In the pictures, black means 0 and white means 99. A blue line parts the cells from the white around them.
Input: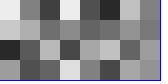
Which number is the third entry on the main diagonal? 72
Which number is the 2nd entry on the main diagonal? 68
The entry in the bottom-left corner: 61
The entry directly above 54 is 92
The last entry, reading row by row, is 57
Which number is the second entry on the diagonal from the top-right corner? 57
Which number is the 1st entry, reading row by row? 92
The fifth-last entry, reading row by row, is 86
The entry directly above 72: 43

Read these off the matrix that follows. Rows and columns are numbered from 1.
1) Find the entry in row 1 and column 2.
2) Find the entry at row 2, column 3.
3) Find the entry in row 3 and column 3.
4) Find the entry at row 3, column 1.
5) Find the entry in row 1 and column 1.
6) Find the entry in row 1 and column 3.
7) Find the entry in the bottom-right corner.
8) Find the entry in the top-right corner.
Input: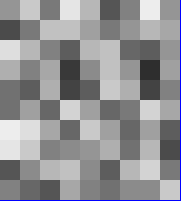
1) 78
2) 75
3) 50
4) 86
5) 58
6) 47
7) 78
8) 58

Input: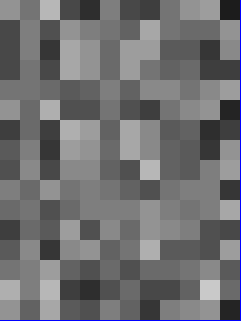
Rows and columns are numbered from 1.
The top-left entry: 57
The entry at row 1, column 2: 45
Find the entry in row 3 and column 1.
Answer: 28
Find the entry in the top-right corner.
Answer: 11
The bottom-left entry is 57
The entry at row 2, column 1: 28
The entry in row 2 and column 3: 31
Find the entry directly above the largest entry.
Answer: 53
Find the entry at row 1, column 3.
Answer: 71
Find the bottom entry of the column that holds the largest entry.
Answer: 57
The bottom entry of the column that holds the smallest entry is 14
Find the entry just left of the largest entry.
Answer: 38
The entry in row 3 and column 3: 21
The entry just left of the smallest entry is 61

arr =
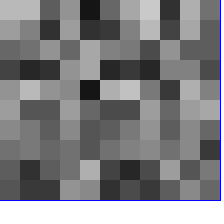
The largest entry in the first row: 78
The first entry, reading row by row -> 72
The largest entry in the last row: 57
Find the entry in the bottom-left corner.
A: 33
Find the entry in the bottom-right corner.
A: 40
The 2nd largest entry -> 75
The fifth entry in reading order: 8
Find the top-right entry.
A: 44
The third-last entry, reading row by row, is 36
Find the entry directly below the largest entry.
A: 72
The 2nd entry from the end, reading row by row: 53
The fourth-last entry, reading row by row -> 22
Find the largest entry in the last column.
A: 65
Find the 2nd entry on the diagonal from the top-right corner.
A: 65

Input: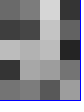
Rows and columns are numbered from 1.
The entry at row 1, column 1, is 41
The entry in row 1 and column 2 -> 48
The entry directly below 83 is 76
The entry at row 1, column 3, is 83
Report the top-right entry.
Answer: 20
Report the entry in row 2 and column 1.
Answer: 24

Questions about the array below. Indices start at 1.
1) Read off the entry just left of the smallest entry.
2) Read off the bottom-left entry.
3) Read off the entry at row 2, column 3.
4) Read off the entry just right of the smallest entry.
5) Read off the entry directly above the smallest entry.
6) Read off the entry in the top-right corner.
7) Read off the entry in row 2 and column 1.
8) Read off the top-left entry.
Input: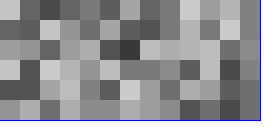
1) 32
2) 58
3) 76
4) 73
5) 36
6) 50
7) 39
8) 76
